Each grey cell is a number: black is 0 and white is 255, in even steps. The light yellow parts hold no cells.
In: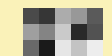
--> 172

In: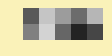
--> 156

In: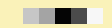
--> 5

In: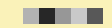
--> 151

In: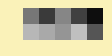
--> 134

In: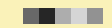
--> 173

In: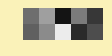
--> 20

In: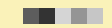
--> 213
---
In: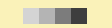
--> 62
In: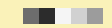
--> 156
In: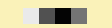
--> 116
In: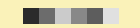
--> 224
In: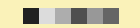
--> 101
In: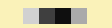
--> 170
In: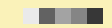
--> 55
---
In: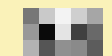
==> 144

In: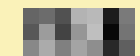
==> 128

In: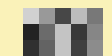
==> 196

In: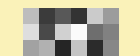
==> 37

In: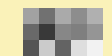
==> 99

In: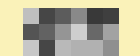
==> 185

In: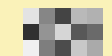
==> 76

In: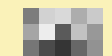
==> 53

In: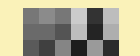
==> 133

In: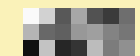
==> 38
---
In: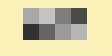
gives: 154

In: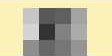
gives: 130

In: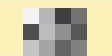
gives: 144

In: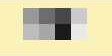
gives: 26

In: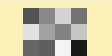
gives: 130

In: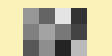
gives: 120

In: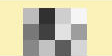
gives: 226

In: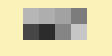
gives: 132

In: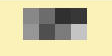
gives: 123
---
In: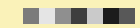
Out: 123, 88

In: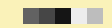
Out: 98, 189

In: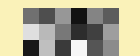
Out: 112, 139

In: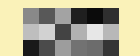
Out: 137, 53

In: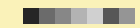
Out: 38, 149

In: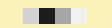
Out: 210, 241

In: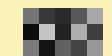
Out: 117, 152

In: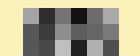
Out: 163, 79

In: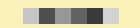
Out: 197, 211
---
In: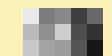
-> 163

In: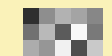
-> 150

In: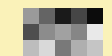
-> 217

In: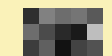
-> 96

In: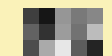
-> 170

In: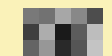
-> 151
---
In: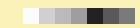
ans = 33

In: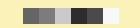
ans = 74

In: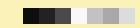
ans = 194

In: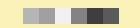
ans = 62

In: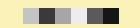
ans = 90

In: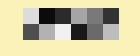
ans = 121

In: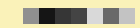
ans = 217

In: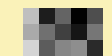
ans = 78

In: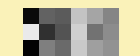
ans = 165
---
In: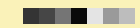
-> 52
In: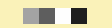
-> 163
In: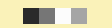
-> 42
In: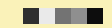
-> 47
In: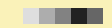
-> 222
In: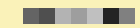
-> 100
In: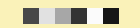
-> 72
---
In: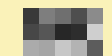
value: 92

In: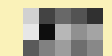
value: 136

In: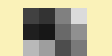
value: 121

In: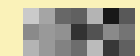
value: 96

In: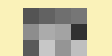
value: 191

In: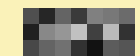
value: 85
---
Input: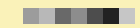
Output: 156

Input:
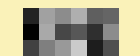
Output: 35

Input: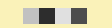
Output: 193

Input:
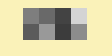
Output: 126

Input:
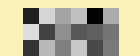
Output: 32

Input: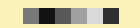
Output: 120
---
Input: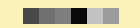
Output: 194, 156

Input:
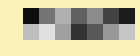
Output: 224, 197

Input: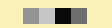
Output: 197, 147

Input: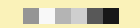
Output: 248, 207

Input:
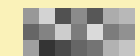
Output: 218, 211

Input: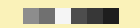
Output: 245, 141

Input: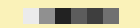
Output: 235, 144
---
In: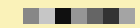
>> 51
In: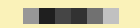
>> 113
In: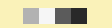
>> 91
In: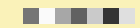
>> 53
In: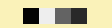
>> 99
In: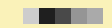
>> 149
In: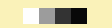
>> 51
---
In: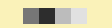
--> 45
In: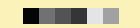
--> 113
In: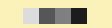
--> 86
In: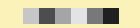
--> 77
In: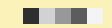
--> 210
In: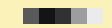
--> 20
